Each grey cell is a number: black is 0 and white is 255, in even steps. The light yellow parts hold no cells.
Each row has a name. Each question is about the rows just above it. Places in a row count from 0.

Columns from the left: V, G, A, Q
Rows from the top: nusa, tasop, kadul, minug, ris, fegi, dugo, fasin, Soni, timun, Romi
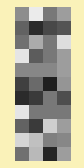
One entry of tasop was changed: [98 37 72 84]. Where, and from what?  1, [43]
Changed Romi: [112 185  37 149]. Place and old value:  3, [157]
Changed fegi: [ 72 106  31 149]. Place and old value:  0, [64]
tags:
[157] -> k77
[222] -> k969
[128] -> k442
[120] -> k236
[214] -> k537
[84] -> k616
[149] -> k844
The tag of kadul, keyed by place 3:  k969
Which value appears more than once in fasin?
[120]
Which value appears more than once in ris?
[135]
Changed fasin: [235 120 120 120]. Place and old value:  0, [229]

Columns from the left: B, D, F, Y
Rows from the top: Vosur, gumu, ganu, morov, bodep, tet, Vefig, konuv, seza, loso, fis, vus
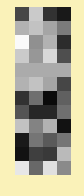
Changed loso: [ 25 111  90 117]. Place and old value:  1, [117]
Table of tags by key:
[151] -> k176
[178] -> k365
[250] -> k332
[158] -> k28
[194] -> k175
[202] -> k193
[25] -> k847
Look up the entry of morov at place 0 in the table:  k193
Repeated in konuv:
[38]
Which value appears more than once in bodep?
[171]
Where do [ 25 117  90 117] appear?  loso

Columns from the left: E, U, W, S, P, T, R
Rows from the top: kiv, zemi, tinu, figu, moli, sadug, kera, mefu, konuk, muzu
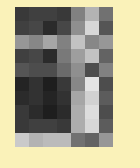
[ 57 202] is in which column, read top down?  E
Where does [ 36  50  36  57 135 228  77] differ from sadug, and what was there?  2, [30]
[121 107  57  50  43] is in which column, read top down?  S
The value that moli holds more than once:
[77]
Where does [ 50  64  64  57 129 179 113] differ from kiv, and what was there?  0, [57]
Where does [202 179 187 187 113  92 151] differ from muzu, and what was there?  5, [99]
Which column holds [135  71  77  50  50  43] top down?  U

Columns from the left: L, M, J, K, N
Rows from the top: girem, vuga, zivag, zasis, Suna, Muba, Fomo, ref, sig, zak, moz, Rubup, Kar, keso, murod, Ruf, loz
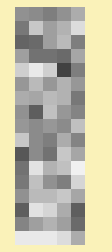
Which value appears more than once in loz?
[233]
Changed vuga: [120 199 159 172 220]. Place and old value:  3, [178]

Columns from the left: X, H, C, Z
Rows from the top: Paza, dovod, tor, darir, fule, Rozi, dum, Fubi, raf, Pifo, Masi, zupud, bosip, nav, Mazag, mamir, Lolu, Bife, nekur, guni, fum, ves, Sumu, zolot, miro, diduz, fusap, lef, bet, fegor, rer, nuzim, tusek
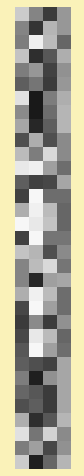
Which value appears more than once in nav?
[109]
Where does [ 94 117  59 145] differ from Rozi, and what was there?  3, [151]

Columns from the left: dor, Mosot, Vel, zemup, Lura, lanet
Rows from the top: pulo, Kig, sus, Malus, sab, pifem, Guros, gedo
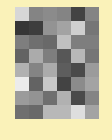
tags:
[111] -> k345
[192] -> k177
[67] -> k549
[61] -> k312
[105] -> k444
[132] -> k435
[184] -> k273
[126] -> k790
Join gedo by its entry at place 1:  k444
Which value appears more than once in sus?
[126]
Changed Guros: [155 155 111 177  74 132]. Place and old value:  1, [147]
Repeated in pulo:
[132]

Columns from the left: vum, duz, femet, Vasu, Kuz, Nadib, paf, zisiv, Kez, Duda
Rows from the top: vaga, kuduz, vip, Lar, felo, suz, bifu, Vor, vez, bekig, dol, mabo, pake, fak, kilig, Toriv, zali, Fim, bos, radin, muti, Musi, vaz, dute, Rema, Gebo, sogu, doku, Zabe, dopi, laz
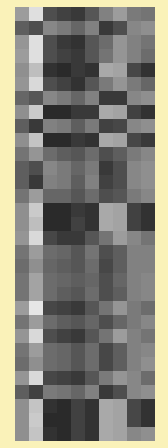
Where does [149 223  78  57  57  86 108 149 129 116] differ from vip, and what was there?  4, [50]
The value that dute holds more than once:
[116]
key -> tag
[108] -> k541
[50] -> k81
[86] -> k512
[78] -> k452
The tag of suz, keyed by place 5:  k512

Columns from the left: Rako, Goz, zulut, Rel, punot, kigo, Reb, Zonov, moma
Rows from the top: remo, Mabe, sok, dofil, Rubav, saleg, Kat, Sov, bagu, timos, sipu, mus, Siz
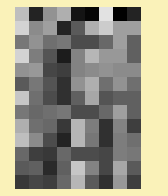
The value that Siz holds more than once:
[62]
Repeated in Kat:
[96]
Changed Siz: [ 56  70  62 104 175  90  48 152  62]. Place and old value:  4, [182]
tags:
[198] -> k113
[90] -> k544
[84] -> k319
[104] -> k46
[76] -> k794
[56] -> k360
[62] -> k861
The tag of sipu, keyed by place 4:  k794
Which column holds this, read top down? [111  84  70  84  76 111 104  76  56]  zulut

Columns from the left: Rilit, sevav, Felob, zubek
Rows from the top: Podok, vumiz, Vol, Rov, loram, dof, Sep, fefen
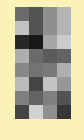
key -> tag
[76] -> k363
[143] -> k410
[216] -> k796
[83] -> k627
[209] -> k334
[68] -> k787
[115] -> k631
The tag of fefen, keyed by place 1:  k334
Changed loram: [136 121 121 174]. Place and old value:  1, [115]

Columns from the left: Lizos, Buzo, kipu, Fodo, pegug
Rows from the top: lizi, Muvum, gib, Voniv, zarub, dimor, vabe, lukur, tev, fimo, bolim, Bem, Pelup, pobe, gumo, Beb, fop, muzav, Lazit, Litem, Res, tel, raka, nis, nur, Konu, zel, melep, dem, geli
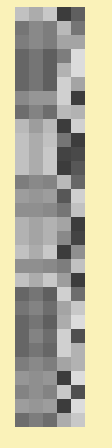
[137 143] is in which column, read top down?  Buzo
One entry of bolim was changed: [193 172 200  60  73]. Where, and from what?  3, [67]
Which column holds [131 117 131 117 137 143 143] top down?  Buzo
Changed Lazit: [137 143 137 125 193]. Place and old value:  0, [143]
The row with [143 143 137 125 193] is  Lazit
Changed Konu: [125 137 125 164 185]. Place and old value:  4, [178]
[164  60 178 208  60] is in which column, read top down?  pegug

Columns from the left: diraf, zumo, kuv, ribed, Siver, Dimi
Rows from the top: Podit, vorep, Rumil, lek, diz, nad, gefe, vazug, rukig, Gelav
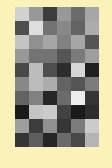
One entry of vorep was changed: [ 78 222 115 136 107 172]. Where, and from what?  4, [99]
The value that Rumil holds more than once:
[166]

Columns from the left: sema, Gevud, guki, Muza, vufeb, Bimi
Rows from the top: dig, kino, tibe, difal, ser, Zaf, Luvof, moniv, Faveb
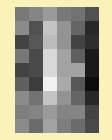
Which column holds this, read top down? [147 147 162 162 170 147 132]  Muza
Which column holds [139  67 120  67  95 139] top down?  sema
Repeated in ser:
[162]
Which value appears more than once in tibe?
[67]
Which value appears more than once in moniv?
[132]

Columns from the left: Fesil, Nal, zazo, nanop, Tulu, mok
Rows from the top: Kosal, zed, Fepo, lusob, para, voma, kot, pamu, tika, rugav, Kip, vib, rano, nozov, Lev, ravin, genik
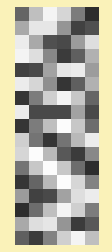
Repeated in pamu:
[73]
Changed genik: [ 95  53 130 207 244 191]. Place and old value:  1, [59]
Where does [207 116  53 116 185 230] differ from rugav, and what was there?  5, [236]
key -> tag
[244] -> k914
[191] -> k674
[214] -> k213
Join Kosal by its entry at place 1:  k674

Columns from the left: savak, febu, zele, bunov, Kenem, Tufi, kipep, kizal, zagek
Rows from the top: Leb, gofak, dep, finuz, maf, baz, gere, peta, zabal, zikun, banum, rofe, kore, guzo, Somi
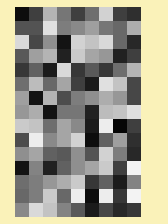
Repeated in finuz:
[33]
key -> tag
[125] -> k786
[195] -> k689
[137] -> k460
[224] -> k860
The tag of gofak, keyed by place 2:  k860
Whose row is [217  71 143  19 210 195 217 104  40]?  dep
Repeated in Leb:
[63]
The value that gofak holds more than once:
[83]
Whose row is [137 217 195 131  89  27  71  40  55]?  Somi
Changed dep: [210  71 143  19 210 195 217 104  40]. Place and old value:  0, [217]

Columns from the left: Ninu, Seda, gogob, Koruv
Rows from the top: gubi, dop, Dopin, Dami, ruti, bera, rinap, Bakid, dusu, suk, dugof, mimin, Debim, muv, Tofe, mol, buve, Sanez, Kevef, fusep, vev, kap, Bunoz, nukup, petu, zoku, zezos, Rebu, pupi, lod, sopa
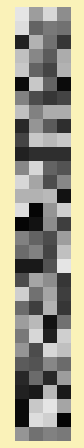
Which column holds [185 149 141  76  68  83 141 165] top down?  gogob
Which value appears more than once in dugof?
[46]
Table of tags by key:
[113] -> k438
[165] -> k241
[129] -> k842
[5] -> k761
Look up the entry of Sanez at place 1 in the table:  k842
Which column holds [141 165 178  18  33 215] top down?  gogob
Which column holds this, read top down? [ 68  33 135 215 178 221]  Ninu

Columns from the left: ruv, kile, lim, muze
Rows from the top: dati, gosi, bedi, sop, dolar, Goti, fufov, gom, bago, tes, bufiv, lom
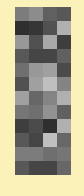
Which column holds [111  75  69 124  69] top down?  kile
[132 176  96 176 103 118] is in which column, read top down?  muze
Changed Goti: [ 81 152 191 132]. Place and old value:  1, [160]

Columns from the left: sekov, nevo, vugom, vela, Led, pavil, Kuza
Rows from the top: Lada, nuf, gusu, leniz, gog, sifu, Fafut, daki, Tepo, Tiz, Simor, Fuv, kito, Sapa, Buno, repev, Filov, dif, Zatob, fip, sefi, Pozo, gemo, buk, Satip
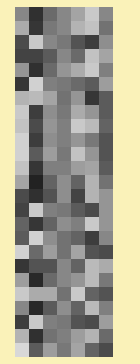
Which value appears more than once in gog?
[149]
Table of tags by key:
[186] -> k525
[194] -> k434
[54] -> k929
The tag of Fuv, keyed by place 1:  k929
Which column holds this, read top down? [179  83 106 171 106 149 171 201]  Led
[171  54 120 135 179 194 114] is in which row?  nuf

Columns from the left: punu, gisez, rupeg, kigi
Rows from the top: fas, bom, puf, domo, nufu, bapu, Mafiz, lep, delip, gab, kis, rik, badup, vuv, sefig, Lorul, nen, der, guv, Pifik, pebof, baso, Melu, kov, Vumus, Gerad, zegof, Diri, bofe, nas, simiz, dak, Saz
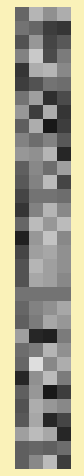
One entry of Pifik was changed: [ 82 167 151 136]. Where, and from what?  2, [159]
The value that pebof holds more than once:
[115]
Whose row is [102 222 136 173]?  Gerad
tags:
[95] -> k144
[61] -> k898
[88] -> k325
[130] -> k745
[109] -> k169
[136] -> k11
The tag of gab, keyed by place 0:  k745
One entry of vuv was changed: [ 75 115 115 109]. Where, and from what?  0, [69]
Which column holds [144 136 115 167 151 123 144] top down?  kigi
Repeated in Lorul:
[187]

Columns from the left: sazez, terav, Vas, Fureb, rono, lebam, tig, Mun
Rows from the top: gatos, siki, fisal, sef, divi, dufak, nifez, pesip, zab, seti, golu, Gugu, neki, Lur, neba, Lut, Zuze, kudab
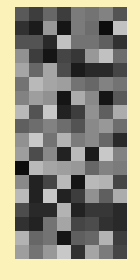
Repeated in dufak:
[115]
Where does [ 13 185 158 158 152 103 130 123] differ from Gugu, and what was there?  2, [165]

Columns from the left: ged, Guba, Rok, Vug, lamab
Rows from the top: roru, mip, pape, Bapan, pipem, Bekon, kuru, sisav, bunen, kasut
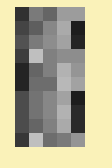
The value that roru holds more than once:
[156]
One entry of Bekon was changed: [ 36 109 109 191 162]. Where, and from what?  3, [184]

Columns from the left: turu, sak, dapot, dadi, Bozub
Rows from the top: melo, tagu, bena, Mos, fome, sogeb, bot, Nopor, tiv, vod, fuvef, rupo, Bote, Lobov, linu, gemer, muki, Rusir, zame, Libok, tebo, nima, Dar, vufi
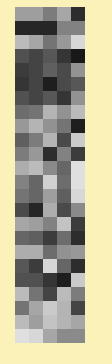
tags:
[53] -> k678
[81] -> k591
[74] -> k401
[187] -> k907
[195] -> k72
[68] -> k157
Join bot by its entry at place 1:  k157
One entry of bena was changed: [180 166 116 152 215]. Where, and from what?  0, [187]
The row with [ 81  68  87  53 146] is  bot
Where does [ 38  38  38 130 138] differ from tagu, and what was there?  4, [130]
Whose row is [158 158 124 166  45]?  melo

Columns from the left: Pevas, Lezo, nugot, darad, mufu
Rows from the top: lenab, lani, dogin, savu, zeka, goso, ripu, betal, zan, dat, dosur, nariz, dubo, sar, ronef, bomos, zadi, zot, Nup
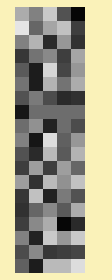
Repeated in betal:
[109]
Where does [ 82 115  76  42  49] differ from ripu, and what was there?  1, [122]
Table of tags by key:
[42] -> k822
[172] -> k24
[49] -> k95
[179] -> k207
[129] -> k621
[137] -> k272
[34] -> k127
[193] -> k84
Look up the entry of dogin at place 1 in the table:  k207
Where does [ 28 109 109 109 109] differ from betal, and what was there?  0, [22]
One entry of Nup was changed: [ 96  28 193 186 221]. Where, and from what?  2, [186]

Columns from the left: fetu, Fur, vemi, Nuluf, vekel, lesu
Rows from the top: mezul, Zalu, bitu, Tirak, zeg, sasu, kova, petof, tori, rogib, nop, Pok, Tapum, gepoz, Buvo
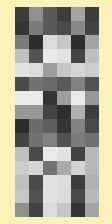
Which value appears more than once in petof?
[151]
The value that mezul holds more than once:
[60]
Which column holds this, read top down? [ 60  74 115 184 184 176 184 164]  lesu

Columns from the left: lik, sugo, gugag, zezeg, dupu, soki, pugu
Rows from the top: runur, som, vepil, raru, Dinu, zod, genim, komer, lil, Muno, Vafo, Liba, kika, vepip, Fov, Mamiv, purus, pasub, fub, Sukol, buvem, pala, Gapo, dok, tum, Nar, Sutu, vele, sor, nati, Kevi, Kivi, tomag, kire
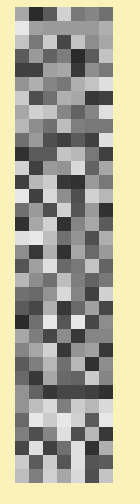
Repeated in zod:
[175]
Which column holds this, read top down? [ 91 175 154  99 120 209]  pugu
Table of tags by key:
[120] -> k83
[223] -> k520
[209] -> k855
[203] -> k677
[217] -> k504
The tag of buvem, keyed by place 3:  k504
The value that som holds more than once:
[154]

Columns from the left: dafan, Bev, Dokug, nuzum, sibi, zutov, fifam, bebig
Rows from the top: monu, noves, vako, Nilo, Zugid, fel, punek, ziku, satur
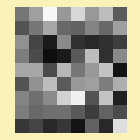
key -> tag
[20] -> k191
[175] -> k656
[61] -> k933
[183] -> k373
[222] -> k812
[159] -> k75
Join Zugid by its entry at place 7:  k191
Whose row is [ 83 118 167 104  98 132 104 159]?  noves
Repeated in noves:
[104]
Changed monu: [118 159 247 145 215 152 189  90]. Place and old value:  3, [152]

